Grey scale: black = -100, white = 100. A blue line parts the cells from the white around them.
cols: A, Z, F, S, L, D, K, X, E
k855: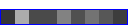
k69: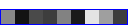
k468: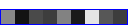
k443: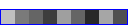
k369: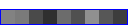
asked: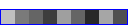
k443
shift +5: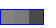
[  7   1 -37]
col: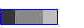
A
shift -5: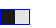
[-85  74]
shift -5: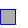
[30]
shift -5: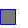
[-9]

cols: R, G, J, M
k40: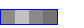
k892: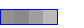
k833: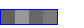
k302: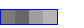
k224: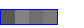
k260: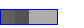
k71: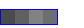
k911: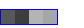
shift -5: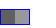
[-30  14]
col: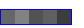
G

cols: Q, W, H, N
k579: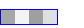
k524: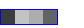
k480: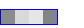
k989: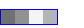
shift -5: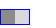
[ 4 65]
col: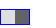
N
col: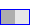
H
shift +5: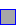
[36]
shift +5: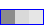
[14 75 85]

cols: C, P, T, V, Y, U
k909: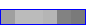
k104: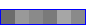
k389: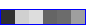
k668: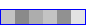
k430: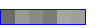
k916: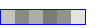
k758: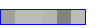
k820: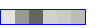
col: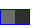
C
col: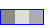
T
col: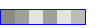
U
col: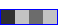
C
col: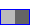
T

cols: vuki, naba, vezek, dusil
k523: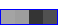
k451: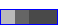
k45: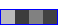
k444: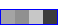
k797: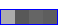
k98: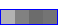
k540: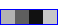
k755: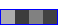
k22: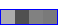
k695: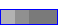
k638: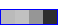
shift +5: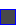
[-38]
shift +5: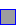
[29]
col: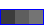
dusil

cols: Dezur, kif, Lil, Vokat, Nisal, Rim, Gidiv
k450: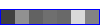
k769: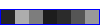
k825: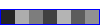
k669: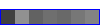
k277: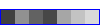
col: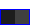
Vokat
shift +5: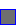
[-8]
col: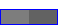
Lil
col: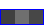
Vokat

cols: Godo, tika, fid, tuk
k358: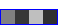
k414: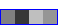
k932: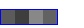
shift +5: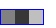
[  6 -52  55]
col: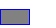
Godo
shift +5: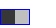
[-52  55]
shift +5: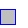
[55]

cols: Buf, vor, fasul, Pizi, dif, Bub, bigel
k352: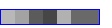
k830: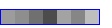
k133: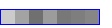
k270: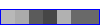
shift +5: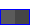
[-24 -40]
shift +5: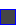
[-40]
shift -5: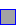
[23]
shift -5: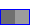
[-17  17]

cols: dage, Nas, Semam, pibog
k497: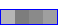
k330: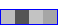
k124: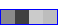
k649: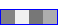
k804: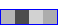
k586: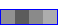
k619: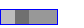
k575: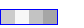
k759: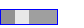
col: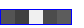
Nas
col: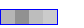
dage
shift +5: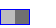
[53 -7]

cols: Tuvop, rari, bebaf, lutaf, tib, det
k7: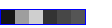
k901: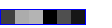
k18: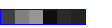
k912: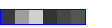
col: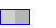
bebaf
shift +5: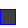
[-45]

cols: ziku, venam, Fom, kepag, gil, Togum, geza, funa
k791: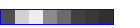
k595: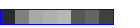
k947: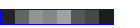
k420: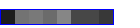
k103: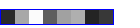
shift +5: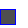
[-33]
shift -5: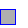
[32]
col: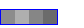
kepag
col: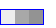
Fom
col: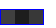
funa
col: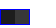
funa
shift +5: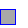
[37]

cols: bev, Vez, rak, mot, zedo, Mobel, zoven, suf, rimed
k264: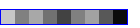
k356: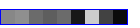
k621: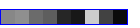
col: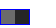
zedo
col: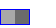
rak
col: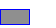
Vez
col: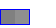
Vez
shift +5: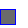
[-11]

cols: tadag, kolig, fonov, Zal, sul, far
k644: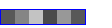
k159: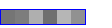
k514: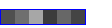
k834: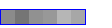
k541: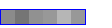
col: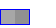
fonov
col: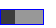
Zal
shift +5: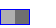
[42 -8]
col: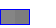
kolig
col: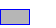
sul
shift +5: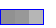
[19 24 48]
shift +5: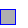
[42]

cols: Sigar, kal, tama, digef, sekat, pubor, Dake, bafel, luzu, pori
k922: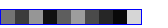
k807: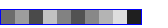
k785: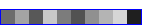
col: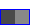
Dake
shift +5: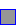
[23]

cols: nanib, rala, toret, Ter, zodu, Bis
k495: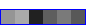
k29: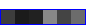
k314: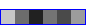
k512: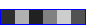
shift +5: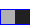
[ 44 -69]
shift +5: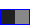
[-69  12]
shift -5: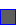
[-31]
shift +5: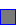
[1]
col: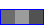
Bis
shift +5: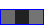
[-10 -69  -4]
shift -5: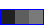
[-79 -31  -9]

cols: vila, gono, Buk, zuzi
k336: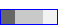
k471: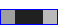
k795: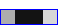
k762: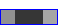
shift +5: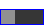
[ 19 -53 -53]
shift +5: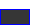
[-53 -53]
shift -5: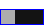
[ 31 -90 -90]
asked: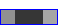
k762
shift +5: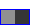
[ 19 -53]
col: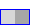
zuzi

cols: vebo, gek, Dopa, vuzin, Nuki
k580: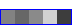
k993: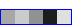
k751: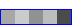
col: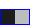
vuzin
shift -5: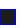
[-83]
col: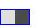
Nuki

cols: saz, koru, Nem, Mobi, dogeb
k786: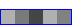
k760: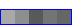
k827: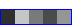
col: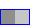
koru
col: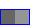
dogeb
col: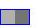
Mobi
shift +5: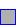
[43]
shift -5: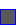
[-35]
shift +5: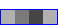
[ 43   1 -41  43]

